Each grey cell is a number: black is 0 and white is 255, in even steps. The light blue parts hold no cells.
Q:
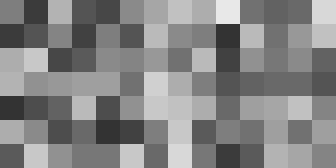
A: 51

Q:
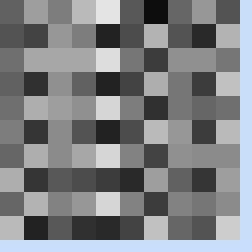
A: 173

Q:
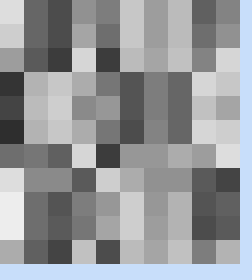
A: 237

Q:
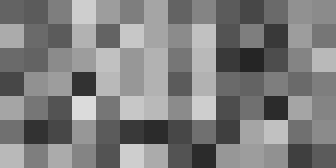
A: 165

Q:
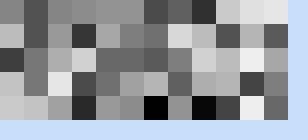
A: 62

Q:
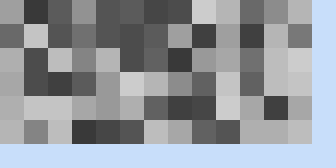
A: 167

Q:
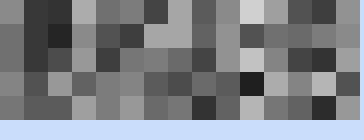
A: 112

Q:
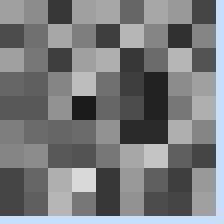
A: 133
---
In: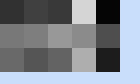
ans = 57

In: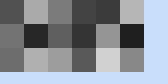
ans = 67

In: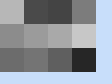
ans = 74

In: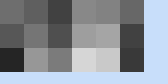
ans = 136

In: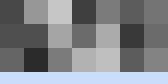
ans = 123

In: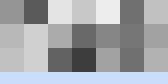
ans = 237

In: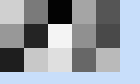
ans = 3

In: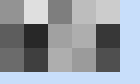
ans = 126

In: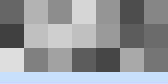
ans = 149

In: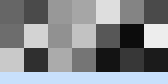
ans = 222
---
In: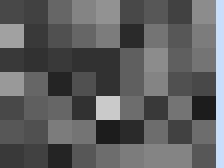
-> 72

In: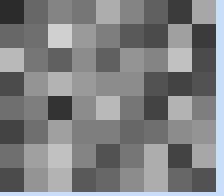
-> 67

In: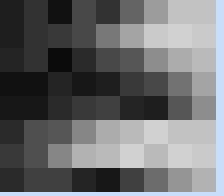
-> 42

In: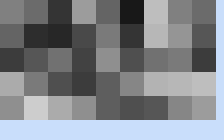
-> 60

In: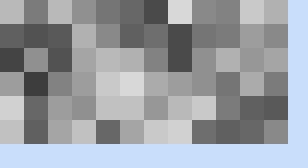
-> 157

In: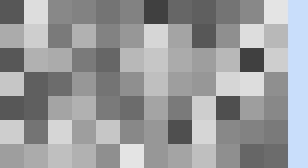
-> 87

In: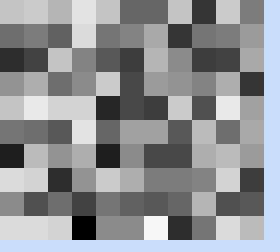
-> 219

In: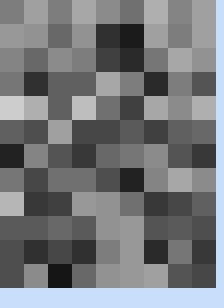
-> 90
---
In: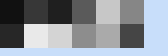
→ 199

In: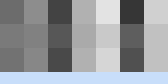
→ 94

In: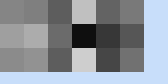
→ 55

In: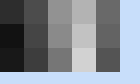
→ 194

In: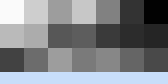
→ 44

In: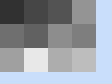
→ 141

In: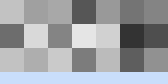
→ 51

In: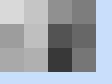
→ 83
